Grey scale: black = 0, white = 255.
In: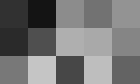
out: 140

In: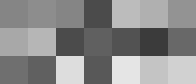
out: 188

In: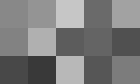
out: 198

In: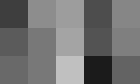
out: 157

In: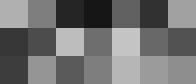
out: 96

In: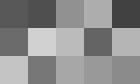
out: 145

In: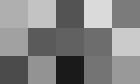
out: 83
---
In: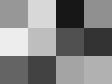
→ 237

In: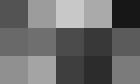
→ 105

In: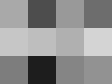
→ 198

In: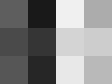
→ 74

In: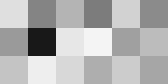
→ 154

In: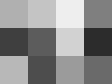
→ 63

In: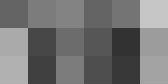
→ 170
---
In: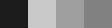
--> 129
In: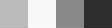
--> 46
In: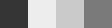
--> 122
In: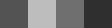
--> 47
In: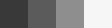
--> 246
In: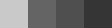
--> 53
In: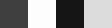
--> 220
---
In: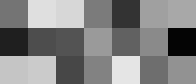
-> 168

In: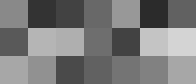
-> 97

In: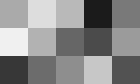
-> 121

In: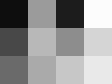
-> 252

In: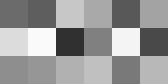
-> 163

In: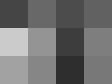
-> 97

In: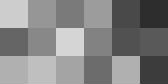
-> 45

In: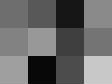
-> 138
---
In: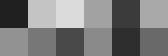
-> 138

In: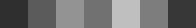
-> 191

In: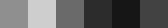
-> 44

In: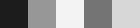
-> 243

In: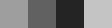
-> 97

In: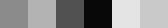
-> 8

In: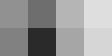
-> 42
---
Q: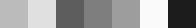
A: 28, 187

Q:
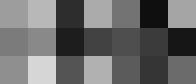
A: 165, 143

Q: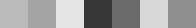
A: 142, 187

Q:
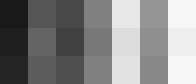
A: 246, 37

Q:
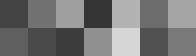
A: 165, 95

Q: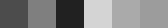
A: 156, 76

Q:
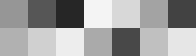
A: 66, 177
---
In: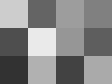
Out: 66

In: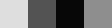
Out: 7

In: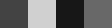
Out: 23

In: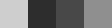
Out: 72

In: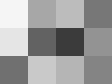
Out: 181

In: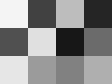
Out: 129

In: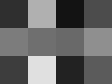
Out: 34

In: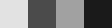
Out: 161

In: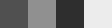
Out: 46
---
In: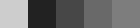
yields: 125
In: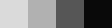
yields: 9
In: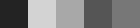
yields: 119
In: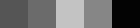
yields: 3
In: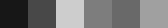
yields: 160
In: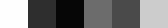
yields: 204
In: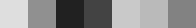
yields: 130
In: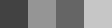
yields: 198
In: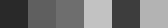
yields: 179
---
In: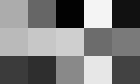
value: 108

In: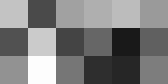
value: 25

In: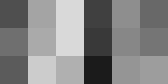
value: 135

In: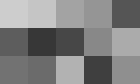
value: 136

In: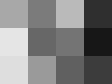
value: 116

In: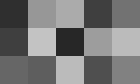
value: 157

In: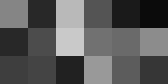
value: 106

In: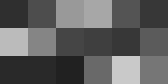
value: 55
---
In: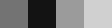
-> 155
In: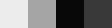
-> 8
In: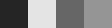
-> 102
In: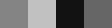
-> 18
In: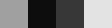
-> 55
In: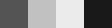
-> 235
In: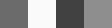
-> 65
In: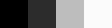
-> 189
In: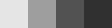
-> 82
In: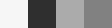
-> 171
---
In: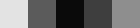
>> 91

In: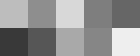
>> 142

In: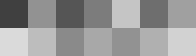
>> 146

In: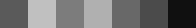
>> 192

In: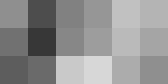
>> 77

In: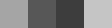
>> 87

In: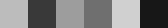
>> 57

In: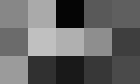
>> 170

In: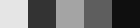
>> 51
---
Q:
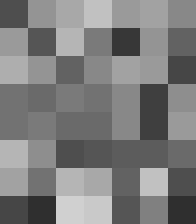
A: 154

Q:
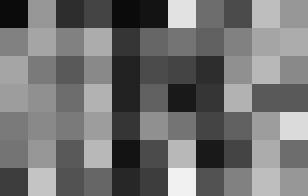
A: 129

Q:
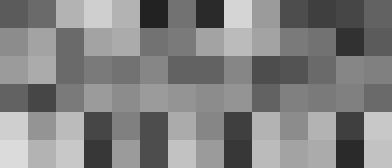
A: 140

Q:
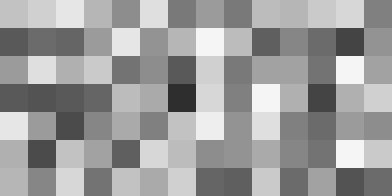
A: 89

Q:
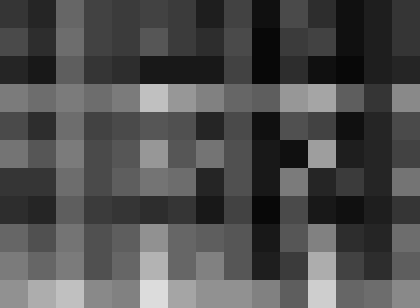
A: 74

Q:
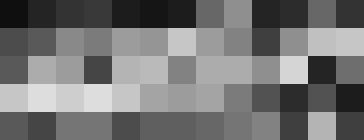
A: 76

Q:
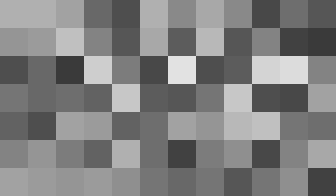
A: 149

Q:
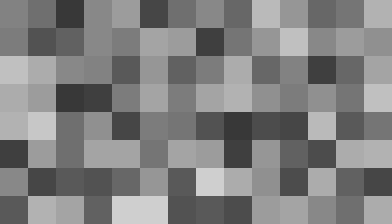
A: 124
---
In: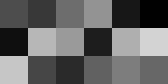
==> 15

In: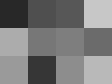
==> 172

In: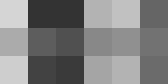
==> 171

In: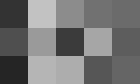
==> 79

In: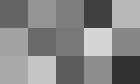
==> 162

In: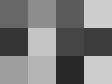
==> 53
